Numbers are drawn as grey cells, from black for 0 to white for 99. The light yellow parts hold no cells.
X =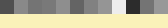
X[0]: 31
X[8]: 92
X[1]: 53
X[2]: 45

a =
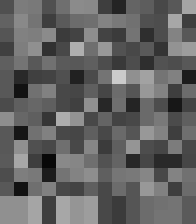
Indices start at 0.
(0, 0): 31
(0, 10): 36
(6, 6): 37
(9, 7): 28
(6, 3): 50
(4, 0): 37
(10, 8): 37
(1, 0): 38
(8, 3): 21
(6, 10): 59
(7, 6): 56
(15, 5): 58
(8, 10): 41
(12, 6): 55
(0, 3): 31
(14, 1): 56
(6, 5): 27
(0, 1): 48
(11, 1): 65
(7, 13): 26
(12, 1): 49
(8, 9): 28
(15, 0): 56
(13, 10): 59
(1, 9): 44
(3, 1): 49
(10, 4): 43
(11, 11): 16
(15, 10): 42
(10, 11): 27
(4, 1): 45
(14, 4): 65
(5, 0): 34
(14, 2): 64
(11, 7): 32
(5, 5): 13
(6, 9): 33

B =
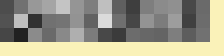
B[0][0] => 30
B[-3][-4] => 54
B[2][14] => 44
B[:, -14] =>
[44, 74, 13]
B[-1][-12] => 41
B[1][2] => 19
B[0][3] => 64
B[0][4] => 76
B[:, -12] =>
[64, 44, 41]
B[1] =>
[32, 74, 19, 44, 45, 57, 38, 85, 43, 27, 57, 48, 61, 25, 42]
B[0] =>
[30, 44, 59, 64, 76, 58, 49, 74, 37, 24, 49, 54, 56, 28, 41]
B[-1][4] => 53

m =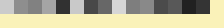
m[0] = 79
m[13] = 13
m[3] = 64
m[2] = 50

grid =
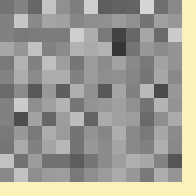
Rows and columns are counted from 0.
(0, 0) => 45
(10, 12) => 53
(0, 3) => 76
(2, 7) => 47
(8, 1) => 30
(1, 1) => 77
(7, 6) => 57
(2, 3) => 48
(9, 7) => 52
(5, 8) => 56
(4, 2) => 50
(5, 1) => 67
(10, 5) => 45
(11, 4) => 44
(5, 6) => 60
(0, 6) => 80
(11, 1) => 44
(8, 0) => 50
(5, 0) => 51
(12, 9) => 59
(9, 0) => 47
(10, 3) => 64
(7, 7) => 59
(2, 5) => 80
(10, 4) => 71
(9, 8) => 67
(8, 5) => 73
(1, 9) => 56
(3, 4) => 54
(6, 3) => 59
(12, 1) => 75
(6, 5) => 68
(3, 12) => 57
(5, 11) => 65

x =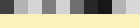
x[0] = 25
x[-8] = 83
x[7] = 9
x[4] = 82

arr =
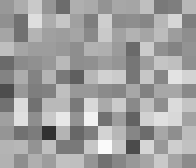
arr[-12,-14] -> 59
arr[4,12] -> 74
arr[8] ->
[62, 87, 55, 78, 90, 57, 94, 44, 61, 38, 81, 87, 84, 63]
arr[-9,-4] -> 79
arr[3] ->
[74, 64, 61, 61, 59, 55, 69, 68, 60, 41, 79, 56, 51, 57]
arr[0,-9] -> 68
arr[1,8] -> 54
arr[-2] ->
[70, 71, 57, 74, 47, 47, 77, 97, 77, 29, 83, 59, 80, 75]
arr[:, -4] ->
[74, 52, 64, 79, 61, 77, 50, 74, 81, 42, 83, 64]
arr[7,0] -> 44
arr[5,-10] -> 47
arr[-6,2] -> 49
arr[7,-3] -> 55
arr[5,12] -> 88
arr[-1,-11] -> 61
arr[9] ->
[58, 44, 48, 19, 70, 40, 49, 82, 71, 52, 42, 65, 55, 73]
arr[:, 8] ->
[65, 54, 63, 60, 58, 79, 52, 79, 61, 71, 77, 52]
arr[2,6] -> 53
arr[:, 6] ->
[66, 49, 53, 69, 56, 71, 59, 84, 94, 49, 77, 58]
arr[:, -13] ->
[67, 44, 44, 64, 54, 67, 59, 85, 87, 44, 71, 55]
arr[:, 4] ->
[42, 77, 61, 59, 72, 47, 74, 72, 90, 70, 47, 75]
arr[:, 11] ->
[47, 71, 73, 56, 76, 52, 65, 55, 87, 65, 59, 78]
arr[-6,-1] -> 53
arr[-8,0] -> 41
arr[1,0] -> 56
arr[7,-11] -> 72
